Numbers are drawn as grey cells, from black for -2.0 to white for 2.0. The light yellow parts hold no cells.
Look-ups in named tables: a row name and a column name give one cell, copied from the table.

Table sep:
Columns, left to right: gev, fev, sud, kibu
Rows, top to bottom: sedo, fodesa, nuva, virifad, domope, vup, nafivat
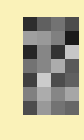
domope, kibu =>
-0.5
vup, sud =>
0.1
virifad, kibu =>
-0.6
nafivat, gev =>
-0.8
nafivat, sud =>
-0.2
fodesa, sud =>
0.0
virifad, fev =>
0.1
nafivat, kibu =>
-0.4
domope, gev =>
-1.0
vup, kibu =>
0.6
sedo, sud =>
-0.2
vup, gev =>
0.0
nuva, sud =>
-1.2
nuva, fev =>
0.1
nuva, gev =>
-1.4
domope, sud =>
-0.8
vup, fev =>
0.7
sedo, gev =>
-1.3
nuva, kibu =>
1.1
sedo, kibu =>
-0.8

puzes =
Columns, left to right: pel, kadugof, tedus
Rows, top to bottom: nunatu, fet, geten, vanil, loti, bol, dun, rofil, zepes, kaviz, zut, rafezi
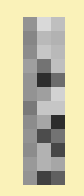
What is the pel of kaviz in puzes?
0.2
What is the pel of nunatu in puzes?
0.3
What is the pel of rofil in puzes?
0.2
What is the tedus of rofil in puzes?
-1.3
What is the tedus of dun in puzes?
1.1
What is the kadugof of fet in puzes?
0.9
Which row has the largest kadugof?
nunatu

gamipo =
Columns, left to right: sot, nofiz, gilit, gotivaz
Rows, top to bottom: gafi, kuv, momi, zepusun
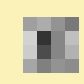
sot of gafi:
0.5
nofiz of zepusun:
0.0
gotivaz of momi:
0.8
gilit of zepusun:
0.3
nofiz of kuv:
-1.2
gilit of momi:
0.1
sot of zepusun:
0.6
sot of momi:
1.2
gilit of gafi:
0.3
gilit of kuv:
0.1
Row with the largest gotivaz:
kuv

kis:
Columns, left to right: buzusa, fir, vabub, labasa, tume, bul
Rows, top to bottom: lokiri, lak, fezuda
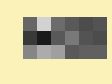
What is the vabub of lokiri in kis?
-0.3
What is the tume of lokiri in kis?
-0.8
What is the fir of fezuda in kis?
0.7
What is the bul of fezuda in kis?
-0.5
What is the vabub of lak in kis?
-0.6
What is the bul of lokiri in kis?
-0.7
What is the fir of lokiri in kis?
1.3
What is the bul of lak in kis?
-0.8
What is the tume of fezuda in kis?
-0.5
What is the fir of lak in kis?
-1.6
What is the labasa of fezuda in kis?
-0.6
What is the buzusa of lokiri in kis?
-0.4
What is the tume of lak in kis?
-0.7
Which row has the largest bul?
fezuda

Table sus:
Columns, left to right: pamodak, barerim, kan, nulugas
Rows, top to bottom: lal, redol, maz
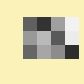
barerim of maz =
0.6
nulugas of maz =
-1.3
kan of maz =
0.2
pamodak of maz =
-0.4
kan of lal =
0.5
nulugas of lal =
1.8
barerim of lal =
-1.2
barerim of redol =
0.9
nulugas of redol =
1.7
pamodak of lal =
-0.5
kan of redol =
-0.6
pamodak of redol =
0.4
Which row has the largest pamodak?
redol

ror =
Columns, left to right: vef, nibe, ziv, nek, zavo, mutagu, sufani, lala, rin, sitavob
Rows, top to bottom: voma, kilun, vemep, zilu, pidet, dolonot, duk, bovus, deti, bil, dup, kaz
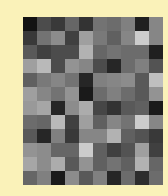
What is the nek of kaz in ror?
0.2
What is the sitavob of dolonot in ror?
0.3
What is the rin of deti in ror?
-0.7
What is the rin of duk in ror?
-0.5
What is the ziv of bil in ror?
-0.4
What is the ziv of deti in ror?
0.0
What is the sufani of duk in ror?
-1.2
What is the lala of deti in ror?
-0.5
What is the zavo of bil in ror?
1.2
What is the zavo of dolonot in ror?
-1.6
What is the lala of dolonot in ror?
-0.3
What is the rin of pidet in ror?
-0.6
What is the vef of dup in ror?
0.6

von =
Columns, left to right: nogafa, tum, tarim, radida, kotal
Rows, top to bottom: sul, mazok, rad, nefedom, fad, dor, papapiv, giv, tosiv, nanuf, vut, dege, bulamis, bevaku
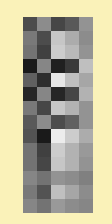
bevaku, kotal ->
0.1
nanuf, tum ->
-1.0
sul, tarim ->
-0.9
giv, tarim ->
-0.8
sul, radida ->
-0.6
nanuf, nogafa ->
-0.2
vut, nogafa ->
-0.2
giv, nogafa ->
-0.6
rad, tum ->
-1.0
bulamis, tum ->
-0.7
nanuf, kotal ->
0.4
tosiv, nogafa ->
-0.7
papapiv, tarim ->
1.1
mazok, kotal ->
0.2
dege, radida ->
0.2
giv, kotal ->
0.3

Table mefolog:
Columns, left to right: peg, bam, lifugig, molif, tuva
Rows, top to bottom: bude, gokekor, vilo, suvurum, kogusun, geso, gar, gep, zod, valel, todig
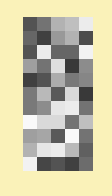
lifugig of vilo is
-0.4
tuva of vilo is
1.8
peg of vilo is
-0.7
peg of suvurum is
0.5
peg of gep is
1.9
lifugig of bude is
0.8
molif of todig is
-1.0
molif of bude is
1.0
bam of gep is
1.4
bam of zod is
0.6
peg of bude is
-0.7
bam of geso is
0.9
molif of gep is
-0.2
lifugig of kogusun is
0.7
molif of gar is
1.7
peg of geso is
-0.1
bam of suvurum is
-0.2
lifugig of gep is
1.4
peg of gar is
-0.1
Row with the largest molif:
zod

